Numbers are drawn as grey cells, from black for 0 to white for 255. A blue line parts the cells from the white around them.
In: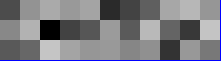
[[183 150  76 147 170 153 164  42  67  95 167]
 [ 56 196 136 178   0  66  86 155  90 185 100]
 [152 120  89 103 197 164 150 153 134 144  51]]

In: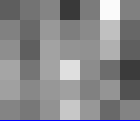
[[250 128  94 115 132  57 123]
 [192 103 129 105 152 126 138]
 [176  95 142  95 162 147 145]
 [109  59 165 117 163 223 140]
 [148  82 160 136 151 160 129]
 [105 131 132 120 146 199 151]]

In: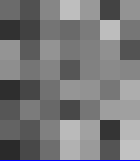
[[ 67 147 107  81 134 190 153]
 [189 118  49  65 116 106 123]
 [144  83 148  91 147 119 128]
 [138 134 142 117 132  86 129]
 [119 173  46  70 113 149 146]
 [158 160  86 123 104  72 118]
 [ 52 184  99  86 128 186 161]
 [ 84 194  42  72 110 177 154]]

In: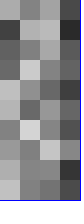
[[163  73 172 131]
 [186  42  65 178]
 [168  90  97 128]
 [131  99 105 203]
 [104  63 191 144]
 [151 102 181 105]
 [133  81 130 212]
 [197 135 153 128]
 [135  53 175 133]
 [115  75 193 129]]

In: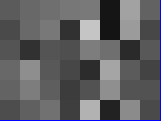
[[162  98  91 104 111 119 121  21]
 [155  71  74 105 120  49 197  20]
 [ 42  88  84  49  84  79 125 111]
 [ 91  67 104 142  88  71  44 165]
 [ 83  82  99 125  94  60  82 143]
 [139  74  77  96 113  62 178  34]]

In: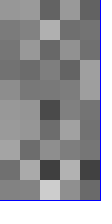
[[153  98 151 154  99]
 [111 115 123 130 176]
 [145 112 118 152 104]
 [100 159 114 108 126]
 [125 158 141 120 121]
 [128 116 152 149  74]
 [161 114 154 150 109]
 [126 118 164 109 142]
 [178  65 112 170  63]
 [143 106 130 131 205]]

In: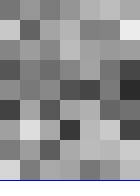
[[189 168 118 150 123 149 178]
 [131 236 200  99 164 180 128]
 [153 158 133 156 135 186 161]
 [116  71  86 126 109 132 163]
 [122  43 139 121 136  82  70]
 [102 113  66 165  87 163 176]
 [201  67 160 221 168  56 185]
 [183 203 124 157  93 170 187]
 [147 186 213 123 168 163 119]]
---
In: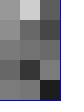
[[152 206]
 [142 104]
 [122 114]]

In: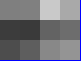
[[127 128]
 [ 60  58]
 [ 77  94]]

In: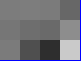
[[124 125]
 [118 110]
 [123  79]]

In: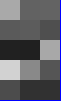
[[169  98]
 [ 90  92]
 [ 33  32]]

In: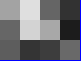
[[163 223]
 [102 211]
 [ 93  52]]

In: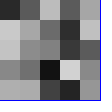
[[ 41  90]
 [201 167]
 [195 140]]

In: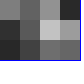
[[126  98]
 [ 48  89]
 [ 40  65]]
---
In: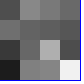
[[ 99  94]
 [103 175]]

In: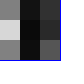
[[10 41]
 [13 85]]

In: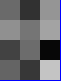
[[117 163]
 [108   7]]

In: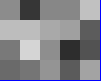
[[189 169]
 [213 142]]

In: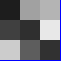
[[ 47 232]
 [ 93  49]]

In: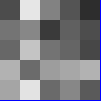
[[135  58]
 [196 115]]

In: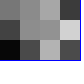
[[141 146]
 [ 74 179]]

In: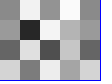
[[ 39 244]
 [224  79]]

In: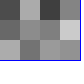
[[140 127]
 [115 154]]
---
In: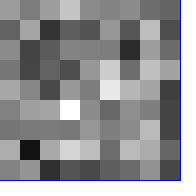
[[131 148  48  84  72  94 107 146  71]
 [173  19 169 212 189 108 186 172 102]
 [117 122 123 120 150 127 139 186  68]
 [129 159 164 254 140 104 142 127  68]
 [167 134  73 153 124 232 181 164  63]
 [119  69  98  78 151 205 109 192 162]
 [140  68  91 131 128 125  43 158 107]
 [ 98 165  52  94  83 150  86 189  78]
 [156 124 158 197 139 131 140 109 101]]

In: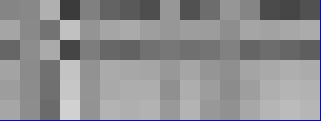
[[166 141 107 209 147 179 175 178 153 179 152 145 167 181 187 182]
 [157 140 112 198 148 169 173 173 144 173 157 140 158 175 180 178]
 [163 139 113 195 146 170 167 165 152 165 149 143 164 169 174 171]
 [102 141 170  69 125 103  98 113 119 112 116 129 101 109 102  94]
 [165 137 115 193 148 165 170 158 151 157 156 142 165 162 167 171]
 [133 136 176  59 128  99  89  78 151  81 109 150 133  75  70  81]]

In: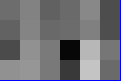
[[145 150 121  57 196 106]
 [ 75 145 122   7 183 118]
 [ 98 132 105 108 128  78]
 [109 130  97 106 136  77]]

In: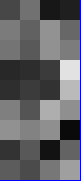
[[ 92  75 119 159]
 [ 51  88  18  99]
 [145 130 143  10]
 [127  84 174 143]
 [ 46  59  50 186]
 [ 40  45  59 226]
 [116  89 145 124]
 [123  97 146 103]
 [ 71 113  23  31]]

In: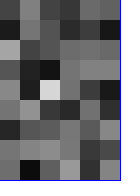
[[110  12  95 153  49 132]
 [117 132 140 120  57  73]
 [ 38  86  92 119  90 135]
 [116 146  56  41 113  47]
 [136  30 214 114  60  25]
 [ 85  34  19 116 129 129]
 [165  67  84 108 112 105]
 [ 27 117  83  43  61  23]
 [ 68 128  67  55 106  97]]

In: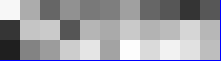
[[ 31 131 156 205 229 163 253 218 242 225 190]
 [ 53 197 202  85 181 170 201 179 187 214 183]
 [247 172 102 145 121 126 160 102  86  52  87]]
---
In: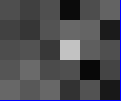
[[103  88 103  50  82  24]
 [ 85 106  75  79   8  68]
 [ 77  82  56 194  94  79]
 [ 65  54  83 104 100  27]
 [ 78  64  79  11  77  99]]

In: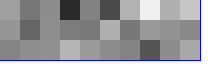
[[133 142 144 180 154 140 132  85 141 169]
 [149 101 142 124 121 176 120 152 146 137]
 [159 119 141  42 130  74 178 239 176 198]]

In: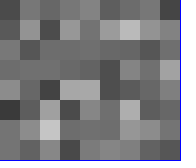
[[116  98 135  73 123 133 127  98  86]
 [116 140 197 109 112 110 150 140 116]
 [ 58  93 160  75 134 111 174  93 103]
 [140 103  67 167 168  78  91 103 127]
 [109 112 112 105  99  78 132 112 162]
 [120  86 109 109 111 104 102  86 111]
 [ 89 147  76 151 115 155 186 147 130]
 [ 75 119 103 119 131  94 108 119  69]]

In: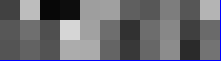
[[ 84  98  83 172 171 100  56 103 140  42 115]
 [ 87 111  79 214 161 110  49 109 135  63 106]
 [ 65 189   7  13 158 160  95  87 125  86 180]]

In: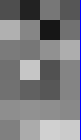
[[128 171 208 203]
 [142 145 142 137]
 [113  97  87 132]
 [112 198  81 132]
 [123 119 145 173]
 [176 134  22 113]
 [ 78  34 119  86]]

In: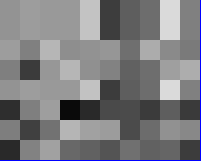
[[ 41 130 161 104  97  84 112  97 101  60]
 [126  64 114 181 161 156  75 108 145 136]
 [ 46 127 158  10  41  74  75  59  94  58]
 [147 157 153 153 194  60  94 109 218 128]
 [127  59 151 182 144 130  97 110 159 173]
 [157 128 182 142 146 150 111 172 138 122]
 [147 156 153 153 195  61  94 109 217 127]
 [147 157 153 153 195  61  94 109 218 128]]

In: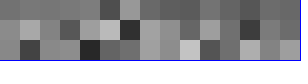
[[136  67 137 141  40 100 111 160 141 195  84 111 174 131 158]
 [139 168 131  87 158 186  48 162 143 102 158 112  61 123 108]
 [114 120 118 121 125  78 152 105  94  91 115 100  86 108 104]]

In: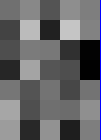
[[156  40 146  30 126]
 [166  79 111 108 143]
 [118  84 115  71 115]
 [ 38 164  85  78   1]
 [ 78 123 120  48   3]
 [ 67 187  33 197 130]
 [112 136  84 142 126]]
